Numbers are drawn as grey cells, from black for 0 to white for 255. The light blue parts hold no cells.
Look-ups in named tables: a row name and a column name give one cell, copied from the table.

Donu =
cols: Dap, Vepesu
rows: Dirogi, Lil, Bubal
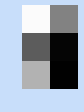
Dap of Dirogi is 251
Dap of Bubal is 178
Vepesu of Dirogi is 130
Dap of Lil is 92
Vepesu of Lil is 5
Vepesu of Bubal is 1

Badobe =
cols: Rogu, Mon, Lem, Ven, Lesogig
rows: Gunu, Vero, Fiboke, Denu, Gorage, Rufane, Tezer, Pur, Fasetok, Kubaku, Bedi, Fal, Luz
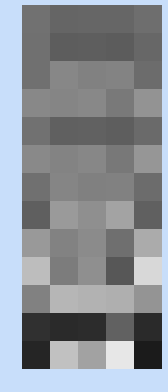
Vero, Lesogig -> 103
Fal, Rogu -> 48
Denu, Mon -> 133
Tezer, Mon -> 133
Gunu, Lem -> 102
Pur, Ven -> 163
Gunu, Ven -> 102
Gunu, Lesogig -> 110
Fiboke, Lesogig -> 108
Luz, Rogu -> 37
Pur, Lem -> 143
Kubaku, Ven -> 87
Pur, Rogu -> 95
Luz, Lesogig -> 27
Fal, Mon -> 42
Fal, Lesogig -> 42
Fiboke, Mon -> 135

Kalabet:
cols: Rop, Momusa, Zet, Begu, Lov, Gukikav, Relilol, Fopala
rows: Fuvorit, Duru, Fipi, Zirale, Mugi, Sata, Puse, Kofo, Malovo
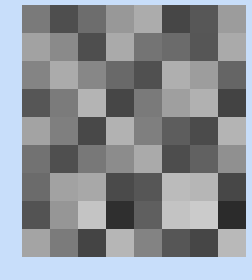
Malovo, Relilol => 70
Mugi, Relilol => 75
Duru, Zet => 78
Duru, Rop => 162
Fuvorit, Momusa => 78
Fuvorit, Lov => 172
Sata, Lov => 170
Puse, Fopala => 71
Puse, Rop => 107
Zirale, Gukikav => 159
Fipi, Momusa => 171
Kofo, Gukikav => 195
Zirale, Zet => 180

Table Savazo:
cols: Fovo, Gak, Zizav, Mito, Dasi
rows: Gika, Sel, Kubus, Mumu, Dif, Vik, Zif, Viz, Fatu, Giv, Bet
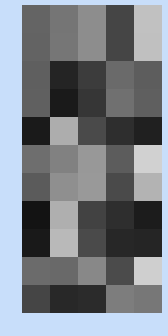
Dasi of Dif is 32
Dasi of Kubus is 93
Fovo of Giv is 107
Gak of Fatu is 185
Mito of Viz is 46
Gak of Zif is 143
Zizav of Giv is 136
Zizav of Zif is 153
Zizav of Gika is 141
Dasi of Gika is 193
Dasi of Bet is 119
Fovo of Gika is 100
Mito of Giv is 75
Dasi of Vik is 209
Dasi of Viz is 28
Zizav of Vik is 152
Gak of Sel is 118
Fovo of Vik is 110

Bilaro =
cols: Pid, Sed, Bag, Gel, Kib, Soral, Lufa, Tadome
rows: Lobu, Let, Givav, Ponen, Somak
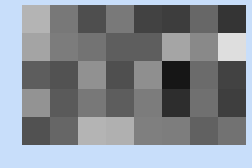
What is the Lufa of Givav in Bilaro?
107
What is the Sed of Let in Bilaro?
124
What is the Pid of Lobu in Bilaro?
180
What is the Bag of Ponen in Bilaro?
120
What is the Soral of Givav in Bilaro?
22
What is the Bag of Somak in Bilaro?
180
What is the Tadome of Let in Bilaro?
222
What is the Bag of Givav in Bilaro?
145
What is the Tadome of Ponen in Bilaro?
62
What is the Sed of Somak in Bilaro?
102
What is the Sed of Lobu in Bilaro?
120
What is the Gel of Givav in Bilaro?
79
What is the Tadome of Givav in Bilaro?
66
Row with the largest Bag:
Somak

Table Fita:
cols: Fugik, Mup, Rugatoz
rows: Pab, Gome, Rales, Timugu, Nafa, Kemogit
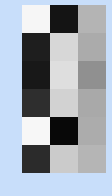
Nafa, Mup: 8
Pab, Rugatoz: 180
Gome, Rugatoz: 171
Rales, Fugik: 24
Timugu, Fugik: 46
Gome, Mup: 215

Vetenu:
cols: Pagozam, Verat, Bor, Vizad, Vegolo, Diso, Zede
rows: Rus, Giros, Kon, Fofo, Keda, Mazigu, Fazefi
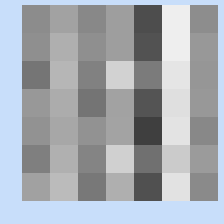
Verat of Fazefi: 187
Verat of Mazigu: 176
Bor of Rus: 136
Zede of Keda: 136
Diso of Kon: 229
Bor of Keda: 146
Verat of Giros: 175
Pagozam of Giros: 143
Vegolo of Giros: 82
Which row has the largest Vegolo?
Kon

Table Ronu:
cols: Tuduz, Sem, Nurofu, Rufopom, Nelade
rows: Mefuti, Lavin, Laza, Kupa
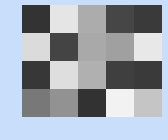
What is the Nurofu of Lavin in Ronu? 169
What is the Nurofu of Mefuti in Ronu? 172
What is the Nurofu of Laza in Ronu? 176
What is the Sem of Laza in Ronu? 222
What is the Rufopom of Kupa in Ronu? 242
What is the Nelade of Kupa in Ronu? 197
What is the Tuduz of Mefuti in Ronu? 51
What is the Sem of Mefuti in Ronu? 229
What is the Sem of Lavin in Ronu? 68
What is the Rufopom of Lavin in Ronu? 160
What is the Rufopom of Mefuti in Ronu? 70
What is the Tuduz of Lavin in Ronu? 219
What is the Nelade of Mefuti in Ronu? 58
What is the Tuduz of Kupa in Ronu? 120
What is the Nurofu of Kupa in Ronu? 50

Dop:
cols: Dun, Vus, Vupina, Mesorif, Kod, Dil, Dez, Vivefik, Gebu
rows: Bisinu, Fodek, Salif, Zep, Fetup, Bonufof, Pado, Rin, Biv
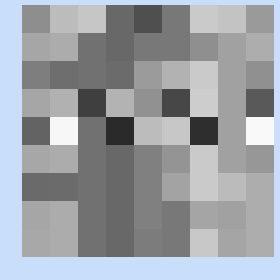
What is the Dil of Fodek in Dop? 120
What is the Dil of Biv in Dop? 120
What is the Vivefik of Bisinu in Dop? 195
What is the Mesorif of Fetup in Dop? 42
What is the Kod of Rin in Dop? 128
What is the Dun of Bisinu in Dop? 142
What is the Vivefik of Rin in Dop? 161
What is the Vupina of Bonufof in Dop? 113

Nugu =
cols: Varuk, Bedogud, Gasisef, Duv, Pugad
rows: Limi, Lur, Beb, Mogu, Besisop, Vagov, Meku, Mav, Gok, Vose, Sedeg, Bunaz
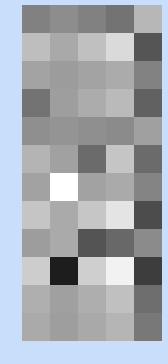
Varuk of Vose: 205
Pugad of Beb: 130
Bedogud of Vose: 29
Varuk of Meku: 162
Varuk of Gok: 157
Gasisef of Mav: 198
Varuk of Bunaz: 170
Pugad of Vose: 61
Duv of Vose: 242
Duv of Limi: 115
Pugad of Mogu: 97
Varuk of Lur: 190
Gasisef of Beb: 163
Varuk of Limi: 129
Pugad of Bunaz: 120
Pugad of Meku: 132
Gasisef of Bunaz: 169
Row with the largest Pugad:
Limi

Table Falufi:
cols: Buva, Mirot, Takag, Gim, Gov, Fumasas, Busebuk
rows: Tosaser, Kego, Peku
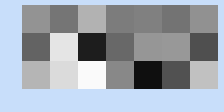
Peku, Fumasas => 81
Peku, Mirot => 219
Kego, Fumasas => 152
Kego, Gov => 150
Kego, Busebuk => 79
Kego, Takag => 29
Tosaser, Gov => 128
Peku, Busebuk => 193
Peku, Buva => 181

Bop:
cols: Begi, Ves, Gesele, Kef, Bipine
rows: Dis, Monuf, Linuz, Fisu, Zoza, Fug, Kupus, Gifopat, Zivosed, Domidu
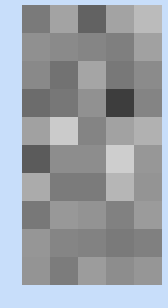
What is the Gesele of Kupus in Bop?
123
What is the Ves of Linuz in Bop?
114
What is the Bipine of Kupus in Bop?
148
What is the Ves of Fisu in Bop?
119
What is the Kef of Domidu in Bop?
141
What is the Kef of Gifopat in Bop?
129
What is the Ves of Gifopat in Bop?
152
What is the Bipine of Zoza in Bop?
177
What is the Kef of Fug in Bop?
206

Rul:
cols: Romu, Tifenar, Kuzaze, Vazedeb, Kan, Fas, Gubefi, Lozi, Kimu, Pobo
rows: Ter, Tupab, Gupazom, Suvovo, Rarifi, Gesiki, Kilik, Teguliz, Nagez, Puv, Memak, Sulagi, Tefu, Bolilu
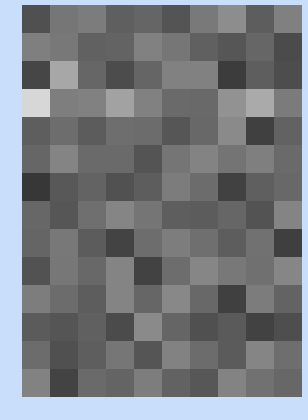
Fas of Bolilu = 98
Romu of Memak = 125
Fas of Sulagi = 101
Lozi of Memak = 64
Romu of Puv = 82
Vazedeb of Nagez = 67
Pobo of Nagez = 63
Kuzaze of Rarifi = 92
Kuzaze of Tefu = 94
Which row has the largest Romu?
Suvovo

